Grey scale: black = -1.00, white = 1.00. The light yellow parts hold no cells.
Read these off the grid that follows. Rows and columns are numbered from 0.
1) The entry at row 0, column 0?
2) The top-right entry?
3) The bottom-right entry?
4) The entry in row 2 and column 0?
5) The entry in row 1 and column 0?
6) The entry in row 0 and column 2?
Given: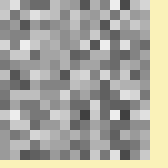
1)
0.49
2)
0.67
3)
0.58
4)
0.03
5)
0.58
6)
0.03

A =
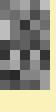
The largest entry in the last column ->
0.48
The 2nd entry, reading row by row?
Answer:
0.12
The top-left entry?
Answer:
-0.15
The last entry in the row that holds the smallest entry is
0.22
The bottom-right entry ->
0.22
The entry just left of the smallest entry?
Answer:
-0.60
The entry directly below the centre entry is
-0.60
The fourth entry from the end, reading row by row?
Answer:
-0.41
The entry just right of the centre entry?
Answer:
-0.50
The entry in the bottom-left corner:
-0.25
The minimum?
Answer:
-0.68
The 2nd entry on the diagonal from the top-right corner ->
-0.41
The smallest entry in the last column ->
-0.60

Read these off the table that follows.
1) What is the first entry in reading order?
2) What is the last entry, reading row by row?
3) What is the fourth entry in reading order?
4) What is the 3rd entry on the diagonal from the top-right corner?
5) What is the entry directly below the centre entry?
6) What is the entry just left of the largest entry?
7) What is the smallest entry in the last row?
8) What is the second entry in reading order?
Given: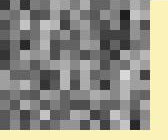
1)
-0.59
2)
0.15
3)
-0.02
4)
-0.59
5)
-0.22
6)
-0.02
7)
-0.68
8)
0.07

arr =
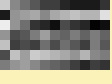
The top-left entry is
0.59
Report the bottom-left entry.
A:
-0.03
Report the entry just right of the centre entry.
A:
-0.22
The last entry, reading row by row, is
-0.60
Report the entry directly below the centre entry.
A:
-0.41
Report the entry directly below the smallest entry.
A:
-0.03
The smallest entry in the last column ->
-0.88
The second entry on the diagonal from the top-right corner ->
0.41
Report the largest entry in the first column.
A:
0.86
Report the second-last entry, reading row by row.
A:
-0.51
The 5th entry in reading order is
-0.51
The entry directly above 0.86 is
-0.80
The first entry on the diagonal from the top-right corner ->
-0.60
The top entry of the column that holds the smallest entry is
-0.80
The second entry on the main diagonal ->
0.16
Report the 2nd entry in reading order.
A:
0.07
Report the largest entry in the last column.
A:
0.76
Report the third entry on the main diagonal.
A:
-0.13

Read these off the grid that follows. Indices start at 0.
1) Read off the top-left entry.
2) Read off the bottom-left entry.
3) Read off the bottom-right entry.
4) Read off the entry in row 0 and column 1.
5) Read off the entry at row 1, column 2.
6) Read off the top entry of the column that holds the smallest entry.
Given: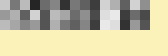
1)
0.57
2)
0.47
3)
-0.34
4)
-0.06
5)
-0.25
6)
-0.71

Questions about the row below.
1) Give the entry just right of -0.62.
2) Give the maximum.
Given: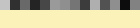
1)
-0.18
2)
0.54

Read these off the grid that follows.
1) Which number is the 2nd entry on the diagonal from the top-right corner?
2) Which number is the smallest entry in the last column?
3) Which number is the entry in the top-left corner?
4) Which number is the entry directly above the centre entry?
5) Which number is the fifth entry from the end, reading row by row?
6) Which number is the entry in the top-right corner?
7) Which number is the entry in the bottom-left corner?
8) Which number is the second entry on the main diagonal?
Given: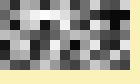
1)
-0.93
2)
-0.93
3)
0.03
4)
0.89
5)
0.03
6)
0.65
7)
0.20
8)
0.20
